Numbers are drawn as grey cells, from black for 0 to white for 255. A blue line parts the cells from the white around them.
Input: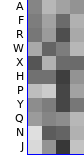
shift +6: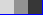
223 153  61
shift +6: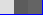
229  98 106
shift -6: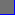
107
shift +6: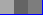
175 106 131

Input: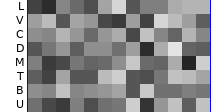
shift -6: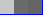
193 100  94
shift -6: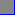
128
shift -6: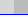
208 181
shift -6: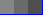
128 100  72
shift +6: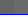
106 112

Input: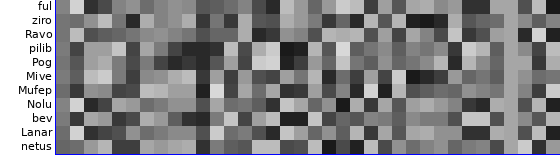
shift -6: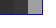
43  50 153
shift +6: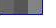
108  92 137

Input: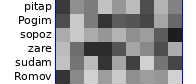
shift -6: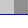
195 137
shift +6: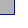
185
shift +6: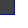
70
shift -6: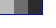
181 104  38
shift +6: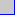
207
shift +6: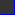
58
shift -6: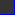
46

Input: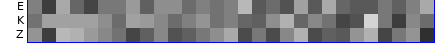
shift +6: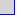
218
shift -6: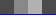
69 130 171  69
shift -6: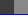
55 130
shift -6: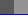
83 142
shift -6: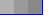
171 148 130
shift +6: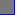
126
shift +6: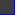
67

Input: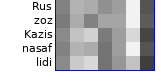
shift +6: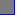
129
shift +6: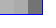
185 177 121
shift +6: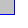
200
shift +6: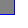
136
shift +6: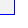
248
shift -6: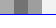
165 109 152 236
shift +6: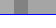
177 136 171 171

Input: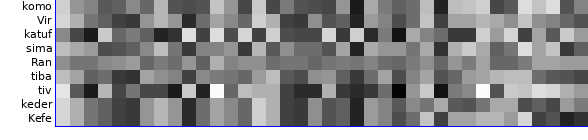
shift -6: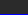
37 37
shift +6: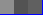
149  89 102
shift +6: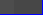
83 77 77
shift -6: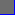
103

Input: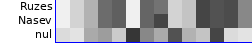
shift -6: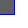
89
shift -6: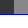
48 130
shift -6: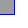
151
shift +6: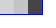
217 202  75
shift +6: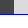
75 225

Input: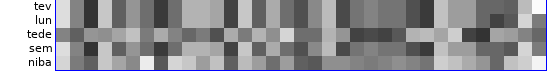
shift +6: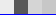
242  94 219 205
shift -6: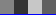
125  45 193  90
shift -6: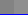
125 137
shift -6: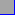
159
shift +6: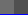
116  86
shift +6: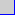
212
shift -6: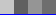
193  90 143 104

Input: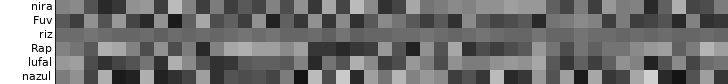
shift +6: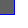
102
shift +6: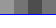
158 122  83 122
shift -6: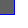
90
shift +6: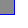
144
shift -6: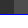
43 71
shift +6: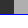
55 181

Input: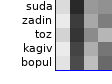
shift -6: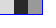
213  35 147
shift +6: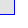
233
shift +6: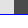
233  81
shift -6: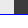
229  54

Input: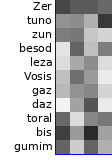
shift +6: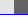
234 105
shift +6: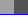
168  90
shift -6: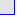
222

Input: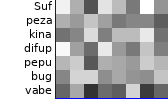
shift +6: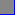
140
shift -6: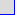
213

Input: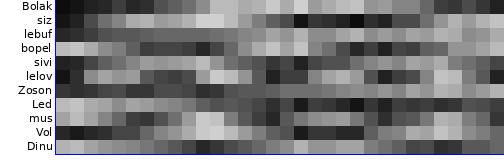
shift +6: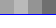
169 192 154 117
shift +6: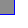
146
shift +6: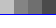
200 138 117  81

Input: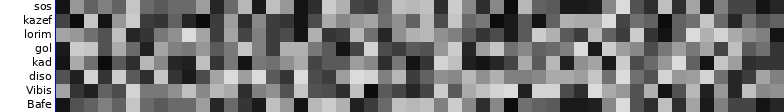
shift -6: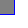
122
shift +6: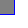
134
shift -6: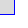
213
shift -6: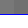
114 106
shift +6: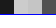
32 210 203  88

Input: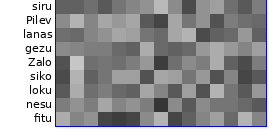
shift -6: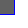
91
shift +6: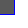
95
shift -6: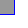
146
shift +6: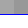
172 158

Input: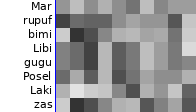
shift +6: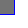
121
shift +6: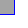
170
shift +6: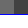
113  72
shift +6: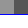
155  92
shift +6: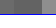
113 105 105 148

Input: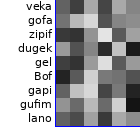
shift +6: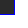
49
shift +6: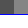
88 139
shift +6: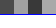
81 167  63 175

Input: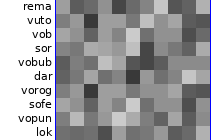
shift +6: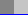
138 203
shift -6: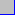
185
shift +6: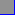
151

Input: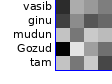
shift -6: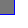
113
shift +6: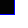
9
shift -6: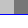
189 113
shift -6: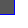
80

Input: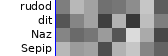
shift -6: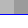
178 149
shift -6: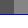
79 127

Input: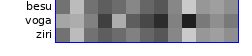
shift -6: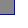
129
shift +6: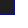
37
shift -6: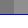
115 137
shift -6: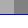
167 123
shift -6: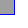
153
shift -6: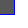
81
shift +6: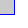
208

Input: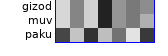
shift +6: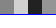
139 215  40 155
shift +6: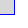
221
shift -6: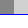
127 203
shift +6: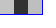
202  56 196
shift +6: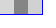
221 139 215
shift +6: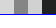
221 139 215  40

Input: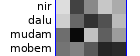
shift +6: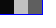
15 199 101
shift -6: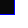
3
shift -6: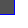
75
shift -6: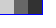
201  97  44
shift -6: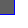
89
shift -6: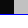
3 187

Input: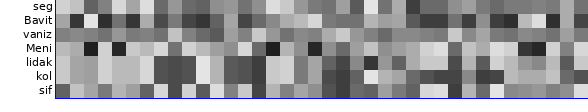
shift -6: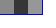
131  48 145
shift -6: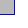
180
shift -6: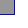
145
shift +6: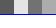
96 234 120 178
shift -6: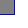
123
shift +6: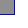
149
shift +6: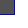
88

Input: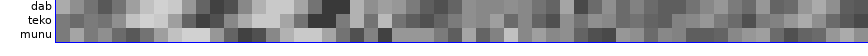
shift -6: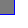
117
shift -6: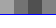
159 109  74 124

